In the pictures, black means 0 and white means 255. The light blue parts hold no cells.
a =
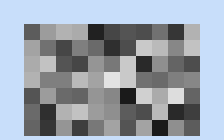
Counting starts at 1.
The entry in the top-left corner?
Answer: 92
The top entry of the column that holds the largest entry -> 70
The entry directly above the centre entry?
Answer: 120
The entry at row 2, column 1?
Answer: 163
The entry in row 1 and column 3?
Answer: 178
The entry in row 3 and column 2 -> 194
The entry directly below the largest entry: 135
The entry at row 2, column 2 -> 113
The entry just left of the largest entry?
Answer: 163
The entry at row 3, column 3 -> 84
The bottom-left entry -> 100
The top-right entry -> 178
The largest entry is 227
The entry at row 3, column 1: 171
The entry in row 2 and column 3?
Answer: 70
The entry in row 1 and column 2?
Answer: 156

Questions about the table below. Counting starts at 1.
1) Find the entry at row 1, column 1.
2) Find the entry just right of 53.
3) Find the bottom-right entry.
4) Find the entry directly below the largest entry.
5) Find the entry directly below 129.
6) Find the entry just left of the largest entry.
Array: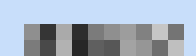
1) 143
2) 170
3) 191
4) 110
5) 150
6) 129

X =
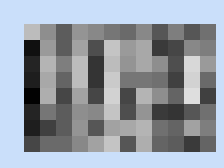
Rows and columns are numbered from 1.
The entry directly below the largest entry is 86
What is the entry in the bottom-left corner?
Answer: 71
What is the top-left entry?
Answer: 187
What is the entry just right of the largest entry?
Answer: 64
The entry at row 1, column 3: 93
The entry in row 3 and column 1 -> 37
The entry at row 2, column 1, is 16
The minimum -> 3
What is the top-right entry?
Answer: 113
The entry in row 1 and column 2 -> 141
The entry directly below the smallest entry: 37
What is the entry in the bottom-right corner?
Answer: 101
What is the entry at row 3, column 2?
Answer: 179
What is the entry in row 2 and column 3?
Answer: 93
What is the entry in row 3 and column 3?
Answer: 127
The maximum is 222
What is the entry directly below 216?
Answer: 210
